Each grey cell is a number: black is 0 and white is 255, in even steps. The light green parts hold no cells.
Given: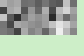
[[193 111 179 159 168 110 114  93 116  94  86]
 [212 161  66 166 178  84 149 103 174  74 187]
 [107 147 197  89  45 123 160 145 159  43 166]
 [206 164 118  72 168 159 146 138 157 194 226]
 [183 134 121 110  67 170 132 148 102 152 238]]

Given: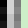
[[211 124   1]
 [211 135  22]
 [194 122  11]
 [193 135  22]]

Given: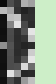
[[176 160  11  78  55]
 [ 34  45 187 164  50]
 [ 49  47  17 190 196]
 [ 72  43  18 132 227]
 [ 81 228  15  76  46]
 [ 52 196  17  74  44]
 [ 36  43 143  83  45]
 [ 52 204  17  79  43]
 [ 88 230  17  76  48]
 [217 109  15  76  79]
 [ 39  42  27 227 156]
 [153 191  16  77  48]]

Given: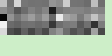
[[190 110 194 114 213 118 114 115 113 149 140 204 116 115 108]
 [135 131 141 122  86 108 129 118 134  29 116 127 133 132 125]
 [195 153   6 147 117 139 157 132 157 104 234 166 154 122 152]
 [ 50 123 242 107 100 112 114 107 114  55 110 121 125  89 112]
 [162  72 217  79  65  97  70  96  73 129 150 109  81  97  70]]

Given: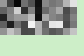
[[181 225 152  64   9 112  82  16 136 118 128]
 [ 75 114  98 127 207  47 129  22 107 135 168]
 [ 83 130  35 134 154 155 188  15 168 133 121]
 [ 73 120  96  30 110  71 243 180 101 230 234]
 [151 195 146 194 164  73  76 177 112  87  99]]

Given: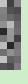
[[ 65 132 195]
 [ 82  75 131]
 [104  90 124]
 [185 104 145]
 [153 110  42]
 [150  63 118]
 [ 39 117 187]
 [144 124 112]
 [ 96 107 195]
 [ 75 123  84]]

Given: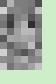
[[121  79 100 178 126 125]
 [113 190 209 129 133 125]
 [ 86 118 127  72 128 140]
 [ 46 110 116  58 143 178]
 [184 132 165 111 160 186]
 [164 127  88 166 161 169]
 [190  95 137  99 131 140]
 [115 161 208 130 107  86]
 [130 138 141 133 157 176]
 [162 194 200 117 144 138]]

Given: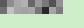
[[ 83 146  90 142 169 178 103 153 120]
 [164 124 112 193 166 162 167 118  41]]

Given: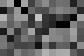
[[ 34  94 137 167   1 163  66 112 139  96 113 109]
 [112  40  19  82 151   2 103  80  76 114 134 122]
 [  9 162 180 105 154 156  45 194  53  41  72  46]
 [132  98 130  96 122  90  53  97  50  36   3   1]
 [160  84  26 133  50 101 164  47  38 136 125 122]
 [151  79 117  27  76 119  98  65 160 134 134 118]
 [ 41 140 120  90  69  69  75  17 111  56  98  95]
 [ 96  68  81  68 129 102 112 136 177 156 168 172]]
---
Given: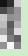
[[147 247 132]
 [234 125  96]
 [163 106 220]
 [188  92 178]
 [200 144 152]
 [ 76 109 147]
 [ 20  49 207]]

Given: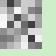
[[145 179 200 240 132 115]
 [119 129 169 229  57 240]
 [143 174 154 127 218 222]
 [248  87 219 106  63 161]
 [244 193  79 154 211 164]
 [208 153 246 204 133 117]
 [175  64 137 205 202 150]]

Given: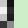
[[ 54 140]
 [194  29]
 [240  43]
 [200  19]]

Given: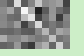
[[ 99 107 151  83  58 151 176 102 208 118]
 [172 133 134 154 134 120 131 193 114 127]
 [105 102 113  93  90 133 182 118 165 151]
 [137 123 155  66 117 216 100 121 102 126]
 [134 110 104 187 228  68 113 152  59 132]
 [140 165 110 246 170  33  91 149 108  87]
 [123  94 220  92 132 197 139 149 160  66]]

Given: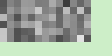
[[199 134  81 107  89 133 153 123  79 103 131 225  87]
 [198 135  80  93  99 194 153 164 151 107 140 120 140]
 [ 82 146 124 169 161 187 126 134 105 155 139 112 178]
 [184 130  82 142 102 145 149 177 105 152 141 105 152]
 [ 93 152 129 161 158 199 130 141  99 188 104 192  98]
 [ 86 131 116 154 152 124 126 170 139  60 134 103 136]]

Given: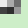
[[ 65  46 152]
 [236 170 108]]

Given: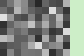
[[ 54 133  88 119 117 114 185  47  89 171]
 [ 69  91  95 117 172 221 112 135 146  50]
 [189 166  95  96 132  49 172  82 178  93]
 [ 67 124 104 122  81  78 118  54  67 219]
 [ 49 101 133 143 194 110 172 103 164  56]
 [225 152  86  74 130  69 139 101 182  80]
 [113  86 181 135  99  81  73 220 107  54]
 [ 85 118 162 138  79  40 100  79  72 177]]
